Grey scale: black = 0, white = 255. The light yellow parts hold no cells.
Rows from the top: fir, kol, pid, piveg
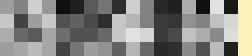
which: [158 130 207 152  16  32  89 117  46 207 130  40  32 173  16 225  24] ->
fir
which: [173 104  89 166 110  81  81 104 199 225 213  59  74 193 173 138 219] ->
pid
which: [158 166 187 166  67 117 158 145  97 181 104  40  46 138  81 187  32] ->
piveg

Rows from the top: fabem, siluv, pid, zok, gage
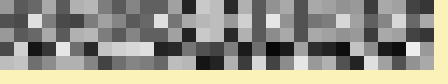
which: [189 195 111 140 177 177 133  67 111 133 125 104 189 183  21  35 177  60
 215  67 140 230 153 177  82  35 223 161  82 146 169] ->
gage
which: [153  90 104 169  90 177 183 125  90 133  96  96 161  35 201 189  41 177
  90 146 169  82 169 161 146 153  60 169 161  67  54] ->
fabem
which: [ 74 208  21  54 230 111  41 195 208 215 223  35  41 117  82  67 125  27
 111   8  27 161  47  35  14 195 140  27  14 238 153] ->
zok

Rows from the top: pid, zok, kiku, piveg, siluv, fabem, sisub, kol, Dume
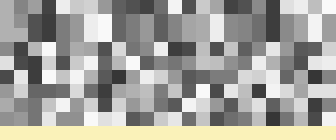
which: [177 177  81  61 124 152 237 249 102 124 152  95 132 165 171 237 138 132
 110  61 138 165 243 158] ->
kiku

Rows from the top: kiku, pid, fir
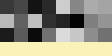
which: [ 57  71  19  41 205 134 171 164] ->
kiku
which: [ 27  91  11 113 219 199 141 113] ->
fir
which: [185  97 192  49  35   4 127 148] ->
pid

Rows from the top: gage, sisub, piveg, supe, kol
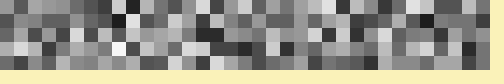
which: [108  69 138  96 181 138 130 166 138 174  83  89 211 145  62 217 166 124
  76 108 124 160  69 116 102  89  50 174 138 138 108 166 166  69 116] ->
kol
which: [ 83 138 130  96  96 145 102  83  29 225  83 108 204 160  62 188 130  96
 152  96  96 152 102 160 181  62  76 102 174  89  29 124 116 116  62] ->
sisub

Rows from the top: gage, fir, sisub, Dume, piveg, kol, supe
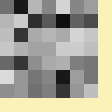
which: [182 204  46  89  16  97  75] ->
fir
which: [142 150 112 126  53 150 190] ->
supe

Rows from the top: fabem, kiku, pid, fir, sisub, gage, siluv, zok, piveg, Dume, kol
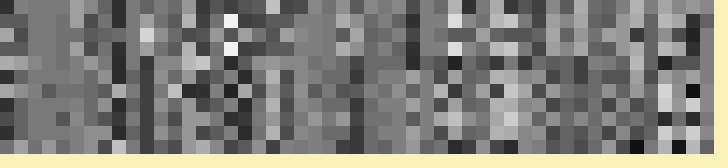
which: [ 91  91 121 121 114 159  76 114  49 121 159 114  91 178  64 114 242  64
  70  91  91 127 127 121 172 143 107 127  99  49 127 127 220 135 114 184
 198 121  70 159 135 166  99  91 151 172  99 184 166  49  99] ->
kiku
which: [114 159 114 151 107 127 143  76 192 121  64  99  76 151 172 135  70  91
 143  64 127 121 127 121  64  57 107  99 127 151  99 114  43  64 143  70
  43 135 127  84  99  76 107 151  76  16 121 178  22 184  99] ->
kol
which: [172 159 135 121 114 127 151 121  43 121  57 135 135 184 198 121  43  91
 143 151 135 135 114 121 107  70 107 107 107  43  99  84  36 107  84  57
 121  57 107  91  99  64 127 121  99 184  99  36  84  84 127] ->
sisub

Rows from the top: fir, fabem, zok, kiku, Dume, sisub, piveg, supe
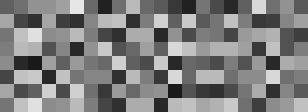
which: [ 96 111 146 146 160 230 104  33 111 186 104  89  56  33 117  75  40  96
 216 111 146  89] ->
fir
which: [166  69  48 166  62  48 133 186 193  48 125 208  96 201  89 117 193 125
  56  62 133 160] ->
fabem
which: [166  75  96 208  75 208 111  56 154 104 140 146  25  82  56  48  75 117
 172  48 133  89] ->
piveg
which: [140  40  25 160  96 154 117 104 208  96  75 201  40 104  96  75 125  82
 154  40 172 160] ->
Dume
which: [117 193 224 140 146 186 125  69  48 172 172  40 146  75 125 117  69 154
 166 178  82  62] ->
zok

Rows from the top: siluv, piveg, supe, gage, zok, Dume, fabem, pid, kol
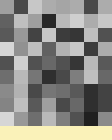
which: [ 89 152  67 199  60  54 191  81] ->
supe
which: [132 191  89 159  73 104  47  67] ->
pid
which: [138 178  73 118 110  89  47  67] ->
fabem

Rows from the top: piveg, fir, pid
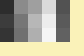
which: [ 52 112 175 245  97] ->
pid
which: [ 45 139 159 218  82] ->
piveg
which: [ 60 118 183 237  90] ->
fir

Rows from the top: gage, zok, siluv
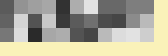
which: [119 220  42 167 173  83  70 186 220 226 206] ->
siluv
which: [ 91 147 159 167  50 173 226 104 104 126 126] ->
gage
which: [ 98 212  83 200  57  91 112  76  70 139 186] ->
zok

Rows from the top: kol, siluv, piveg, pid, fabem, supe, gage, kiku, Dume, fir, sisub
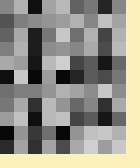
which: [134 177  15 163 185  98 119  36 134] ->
kol
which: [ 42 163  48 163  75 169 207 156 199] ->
sisub
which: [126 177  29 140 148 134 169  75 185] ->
pid

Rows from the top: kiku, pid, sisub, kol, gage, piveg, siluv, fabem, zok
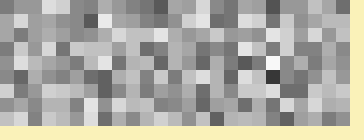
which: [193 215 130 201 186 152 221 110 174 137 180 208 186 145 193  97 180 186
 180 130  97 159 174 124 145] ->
zok
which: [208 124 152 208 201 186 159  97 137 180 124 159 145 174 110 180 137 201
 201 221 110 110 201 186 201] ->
siluv
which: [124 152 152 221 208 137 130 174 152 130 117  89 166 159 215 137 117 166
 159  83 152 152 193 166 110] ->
kiku
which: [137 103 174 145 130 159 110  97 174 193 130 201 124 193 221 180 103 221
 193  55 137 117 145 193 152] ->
piveg
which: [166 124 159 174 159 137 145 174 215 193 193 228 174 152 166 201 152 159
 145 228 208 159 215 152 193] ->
sisub

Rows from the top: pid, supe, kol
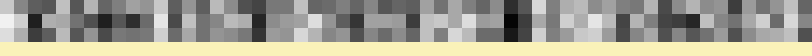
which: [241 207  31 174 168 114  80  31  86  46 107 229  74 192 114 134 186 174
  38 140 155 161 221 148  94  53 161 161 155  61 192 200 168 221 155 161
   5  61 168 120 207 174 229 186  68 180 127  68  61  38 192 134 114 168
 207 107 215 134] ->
supe
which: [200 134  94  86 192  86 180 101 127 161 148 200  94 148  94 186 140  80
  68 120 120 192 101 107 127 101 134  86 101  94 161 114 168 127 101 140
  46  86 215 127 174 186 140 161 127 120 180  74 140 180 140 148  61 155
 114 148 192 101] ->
pid

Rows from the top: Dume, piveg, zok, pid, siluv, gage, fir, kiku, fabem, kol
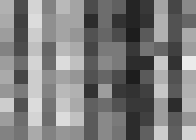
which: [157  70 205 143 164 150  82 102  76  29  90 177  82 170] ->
zok
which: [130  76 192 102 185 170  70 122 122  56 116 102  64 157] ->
pid
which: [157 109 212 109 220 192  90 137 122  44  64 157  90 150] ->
fabem
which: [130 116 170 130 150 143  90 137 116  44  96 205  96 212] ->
kol

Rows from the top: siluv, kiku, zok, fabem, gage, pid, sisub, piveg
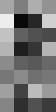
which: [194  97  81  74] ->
zok
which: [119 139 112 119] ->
pid

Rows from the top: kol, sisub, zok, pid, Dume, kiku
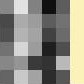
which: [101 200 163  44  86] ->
kiku
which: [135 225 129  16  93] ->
kol
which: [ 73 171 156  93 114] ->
sisub

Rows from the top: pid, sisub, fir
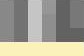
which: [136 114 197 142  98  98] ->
fir
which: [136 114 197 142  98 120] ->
sisub

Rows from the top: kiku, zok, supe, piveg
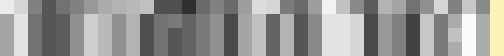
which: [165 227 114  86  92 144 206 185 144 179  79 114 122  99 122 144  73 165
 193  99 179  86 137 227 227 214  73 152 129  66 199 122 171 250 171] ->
zok
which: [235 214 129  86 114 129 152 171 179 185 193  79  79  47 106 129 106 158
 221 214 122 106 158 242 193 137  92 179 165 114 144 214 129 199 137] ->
kiku
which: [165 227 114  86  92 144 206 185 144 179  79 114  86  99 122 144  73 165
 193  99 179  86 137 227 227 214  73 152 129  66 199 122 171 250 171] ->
piveg

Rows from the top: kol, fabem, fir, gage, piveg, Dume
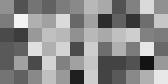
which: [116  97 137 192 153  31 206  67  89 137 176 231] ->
Dume
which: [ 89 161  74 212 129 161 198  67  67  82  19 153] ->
piveg
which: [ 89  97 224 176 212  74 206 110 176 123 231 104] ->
gage
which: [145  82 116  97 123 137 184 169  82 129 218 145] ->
kol

